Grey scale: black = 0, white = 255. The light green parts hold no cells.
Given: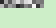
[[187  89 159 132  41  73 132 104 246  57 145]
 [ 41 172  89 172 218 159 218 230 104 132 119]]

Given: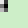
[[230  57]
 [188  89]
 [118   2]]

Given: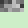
[[127 114 171 143 143 186]
 [ 89 159 159 186 199  59]
 [ 59 101  75 186 127 114]]

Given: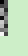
[[245  70]
 [201 116]
 [186  44]
 [173  44]
 [157 101]
 [116 128]
 [ 70  85]
 [ 16 142]
 [  2  85]]

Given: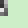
[[228 104]
 [117  92]
 [ 65 185]
 [ 51 157]]

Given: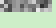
[[218  87 116 143 158 143 128 174 204 116 101  75 128]
 [189 101  75 158 158 128 174 143 101 233 174 204 189]
 [101 189  75 143 158  87 143 116 116 158  48  87 174]]
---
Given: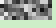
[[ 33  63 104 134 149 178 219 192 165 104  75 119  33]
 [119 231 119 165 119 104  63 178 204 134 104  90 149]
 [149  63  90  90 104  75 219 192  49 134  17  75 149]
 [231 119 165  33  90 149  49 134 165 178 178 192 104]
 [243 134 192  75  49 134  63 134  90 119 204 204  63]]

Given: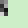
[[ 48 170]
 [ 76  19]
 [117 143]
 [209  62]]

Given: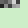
[[ 34 140  62 155 167]
 [101  87 128 208  62]]

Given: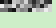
[[ 17  73  17 197 182 141 211 100  44 100 169  58  44]
 [113 113  44  17 169 128 141  31 223 182 197 236 211]
 [236 154 169 223  87 197 154 154  73 128  31 141 211]]

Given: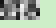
[[ 17 163 135  90  74 150 175 103  90 218]
 [ 30 103 119 150  44 242 175  58  58 205]
 [ 44 103 119 119  30 218 175  90 135 189]
 [119  90 119 163 135 230 150  74  74  58]
 [218  74 163 230  44 205  74 150 189  17]]

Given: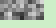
[[ 75 170 213  87  75  61  99 184 199 155  99]
 [ 99 143 184 127 113  45 113 127 155  87  75]
 [113 127 155  99 170 184 143  75 113 170 213]
 [143 113 155 127 155 143 113 113 170 143 184]
 [155 170 127 184 143 199 113 170 184  87 127]]

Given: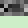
[[ 21 161  37  50  50 104 146]
 [ 89 132 132 104 104 119  75]
 [104 132 146 119  89 119  75]
 [175   8  89  62  62  75 188]]

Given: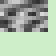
[[ 62  50  93 147 202 202 160 107  50  62 120 175]
 [ 77  77 135 190 190 147  93  77  93 147 190 175]
 [ 93 135 190 202 202 175 135  93  62  50  77 107]
 [107 120 147 160 175 190 175 175 160 135 120 107]
 [160 120  93  77 107 135 160 175 147 120  93  77]
 [175 175 160 135 120  93  93  77 107 120 135 160]
 [202 147  62  93 190 175  77  77 175 190  93  62]
 [215 120  50  62 160 215 160  62  50 135 215 202]]

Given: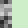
[[ 42 110 179]
 [ 69 135  81]
 [110  57 135]
 [122  57 110]
 [164 193 193]
 [179 150 150]
 [207 150 207]]
